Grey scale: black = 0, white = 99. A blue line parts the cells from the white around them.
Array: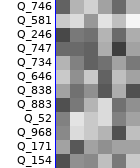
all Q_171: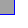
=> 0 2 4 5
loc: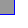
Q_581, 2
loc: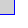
Q_746, 2

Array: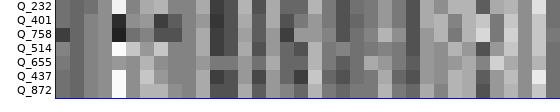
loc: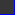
Q_401, 11
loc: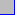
Q_437, 32
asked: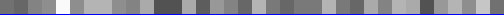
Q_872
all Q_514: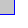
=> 5 7 32 34
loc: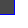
Q_437, 14
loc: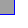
Q_758, 13

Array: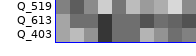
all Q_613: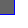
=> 8
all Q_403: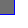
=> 4 5 8
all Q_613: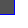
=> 6 9

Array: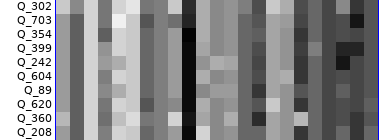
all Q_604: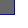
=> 6 13 18
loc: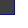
Q_399, 17

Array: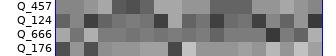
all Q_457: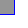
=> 2 9 10 14 15 17
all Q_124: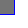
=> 4 6 10 13
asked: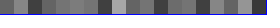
Q_124
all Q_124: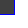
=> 2 7 11 14
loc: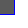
Q_457, 4
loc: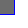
Q_124, 12
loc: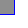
Q_176, 3

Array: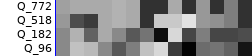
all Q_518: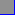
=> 11
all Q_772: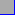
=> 1 2 3 5 8
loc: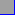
Q_772, 0
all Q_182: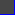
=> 9 11 12

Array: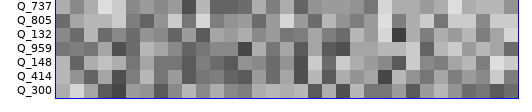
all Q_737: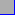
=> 0 2 14 16 24 25 27 29
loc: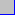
Q_148, 3

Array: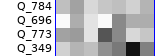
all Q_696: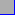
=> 1 5 6
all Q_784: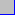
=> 0 4
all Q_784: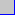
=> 3

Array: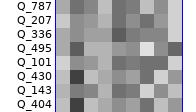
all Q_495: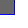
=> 8
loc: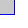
Q_207, 0
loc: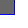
Q_495, 8
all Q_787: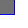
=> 1 4

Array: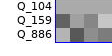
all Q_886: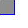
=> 2
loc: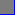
Q_886, 3
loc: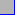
Q_886, 0
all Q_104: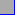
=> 0 1 2 3
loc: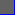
Q_159, 0
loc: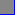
Q_159, 2

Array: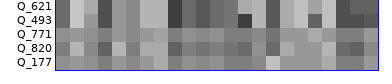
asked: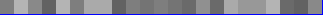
Q_820
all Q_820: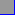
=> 17 18

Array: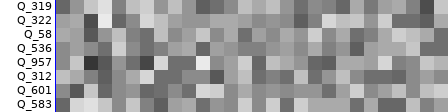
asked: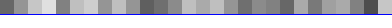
Q_319
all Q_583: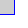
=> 13 15 17
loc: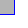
Q_957, 27
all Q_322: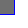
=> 24 25
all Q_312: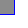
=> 4 9 10 21 25 27
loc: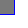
Q_319, 22

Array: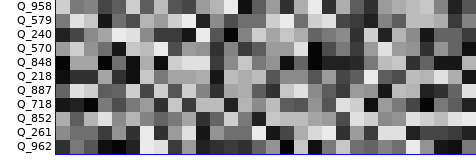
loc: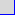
Q_261, 18
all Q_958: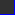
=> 16 19 22
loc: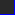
Q_848, 21

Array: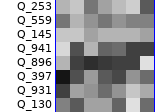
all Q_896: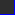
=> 2
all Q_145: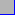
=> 3 4 5
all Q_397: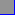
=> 5
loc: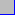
Q_253, 4
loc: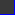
Q_896, 3
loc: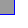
Q_397, 2
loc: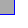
Q_931, 6

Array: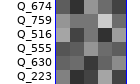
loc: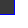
Q_630, 2
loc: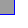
Q_516, 4
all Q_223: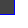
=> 2 4
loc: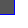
Q_555, 0

